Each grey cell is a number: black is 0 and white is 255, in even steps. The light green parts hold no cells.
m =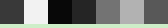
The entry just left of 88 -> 178
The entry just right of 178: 88

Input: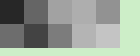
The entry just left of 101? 39
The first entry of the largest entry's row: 109
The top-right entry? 146

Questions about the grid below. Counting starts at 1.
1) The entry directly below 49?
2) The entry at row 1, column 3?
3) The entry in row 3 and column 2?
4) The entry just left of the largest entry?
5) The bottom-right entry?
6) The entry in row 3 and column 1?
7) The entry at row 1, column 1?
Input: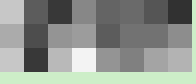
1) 141
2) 56
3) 56
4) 185
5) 179
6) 199
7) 199

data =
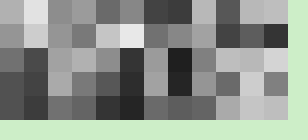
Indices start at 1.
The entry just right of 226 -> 141
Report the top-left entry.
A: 177
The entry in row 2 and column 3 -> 149
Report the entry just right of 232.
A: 113
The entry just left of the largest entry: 197
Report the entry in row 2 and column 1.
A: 149
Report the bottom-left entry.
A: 81
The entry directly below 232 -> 52
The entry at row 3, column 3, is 162
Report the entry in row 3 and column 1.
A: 113
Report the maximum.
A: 232
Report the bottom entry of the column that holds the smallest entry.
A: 93
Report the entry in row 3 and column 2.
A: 74
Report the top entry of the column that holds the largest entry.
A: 135
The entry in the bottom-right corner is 190
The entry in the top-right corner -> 190
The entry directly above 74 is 205

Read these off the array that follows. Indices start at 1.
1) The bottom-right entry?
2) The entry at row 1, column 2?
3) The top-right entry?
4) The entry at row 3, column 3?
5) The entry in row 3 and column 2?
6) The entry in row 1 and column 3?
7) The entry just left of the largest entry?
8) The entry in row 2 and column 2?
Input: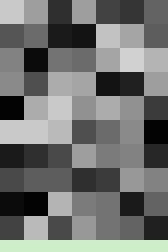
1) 32
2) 158
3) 99
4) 115
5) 11
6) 47
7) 165
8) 107

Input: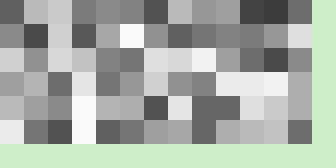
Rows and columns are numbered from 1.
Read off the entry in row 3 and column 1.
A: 208
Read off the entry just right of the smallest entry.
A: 109
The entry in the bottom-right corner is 109
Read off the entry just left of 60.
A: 67
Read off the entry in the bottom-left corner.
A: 235
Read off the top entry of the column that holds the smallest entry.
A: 60
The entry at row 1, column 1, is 96
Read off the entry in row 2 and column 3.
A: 208
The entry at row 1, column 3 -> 202
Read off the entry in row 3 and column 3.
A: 216
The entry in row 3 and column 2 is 145
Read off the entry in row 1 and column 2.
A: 186
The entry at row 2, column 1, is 138
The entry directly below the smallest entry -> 151
